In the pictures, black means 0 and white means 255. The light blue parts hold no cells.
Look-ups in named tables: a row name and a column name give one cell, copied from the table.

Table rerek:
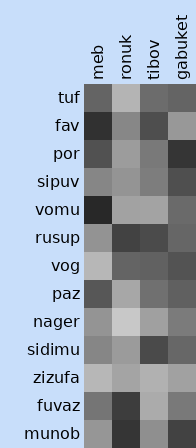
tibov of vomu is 163
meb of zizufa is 183
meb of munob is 150
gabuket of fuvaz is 121
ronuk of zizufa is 164
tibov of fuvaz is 171
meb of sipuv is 134
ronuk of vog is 100
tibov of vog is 97
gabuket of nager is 123
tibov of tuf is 108
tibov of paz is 112
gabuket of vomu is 106
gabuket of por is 53
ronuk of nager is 200
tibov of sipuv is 125
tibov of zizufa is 177

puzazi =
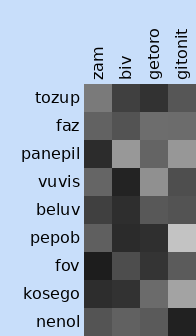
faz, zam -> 98
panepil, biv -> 152
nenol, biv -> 97
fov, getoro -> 52
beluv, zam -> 64
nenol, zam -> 84
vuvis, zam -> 101
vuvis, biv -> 35
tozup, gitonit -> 86
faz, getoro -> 109
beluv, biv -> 46
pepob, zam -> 95
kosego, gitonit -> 163
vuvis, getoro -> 144
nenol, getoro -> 90
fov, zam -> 29
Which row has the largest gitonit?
pepob

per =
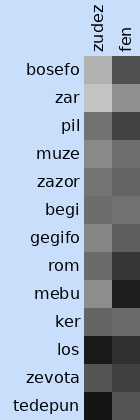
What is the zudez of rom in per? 107
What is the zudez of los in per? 26
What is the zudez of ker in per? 100
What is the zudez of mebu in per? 141
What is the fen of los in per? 49
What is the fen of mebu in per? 31
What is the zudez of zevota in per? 84
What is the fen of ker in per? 106
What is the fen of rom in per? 54
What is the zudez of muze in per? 137
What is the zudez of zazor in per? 117
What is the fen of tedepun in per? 84
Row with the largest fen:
zar

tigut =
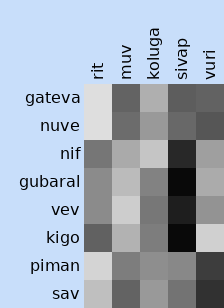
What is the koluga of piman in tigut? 142
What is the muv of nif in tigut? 170
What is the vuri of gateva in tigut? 98
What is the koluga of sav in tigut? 153
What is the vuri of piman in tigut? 61
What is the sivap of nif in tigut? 40
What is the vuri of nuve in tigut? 86
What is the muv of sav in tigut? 99
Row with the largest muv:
vev

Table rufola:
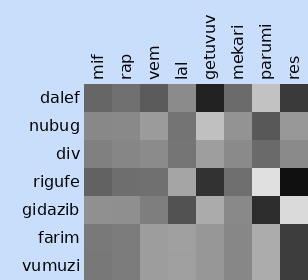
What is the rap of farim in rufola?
123
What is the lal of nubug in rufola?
116
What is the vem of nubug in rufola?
155
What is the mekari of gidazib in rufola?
137
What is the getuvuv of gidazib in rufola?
171
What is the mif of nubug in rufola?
136
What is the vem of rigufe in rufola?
112
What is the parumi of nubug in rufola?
88
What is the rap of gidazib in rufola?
143
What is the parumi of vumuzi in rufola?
172
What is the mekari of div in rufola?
138
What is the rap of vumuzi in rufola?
123

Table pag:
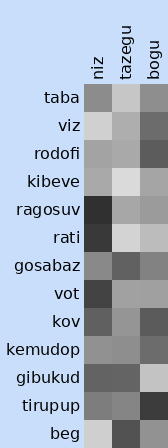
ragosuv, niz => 48
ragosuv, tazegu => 167
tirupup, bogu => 60
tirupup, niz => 125
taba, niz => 140
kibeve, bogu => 165
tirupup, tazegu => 133
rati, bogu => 188
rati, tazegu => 211
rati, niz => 57
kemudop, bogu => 108
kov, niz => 96
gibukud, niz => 99
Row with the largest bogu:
gibukud

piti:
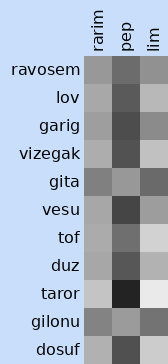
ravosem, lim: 145
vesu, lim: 157
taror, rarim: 196
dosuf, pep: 80
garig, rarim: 158
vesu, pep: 69
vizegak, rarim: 173
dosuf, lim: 204
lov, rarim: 168
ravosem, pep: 108
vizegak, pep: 82

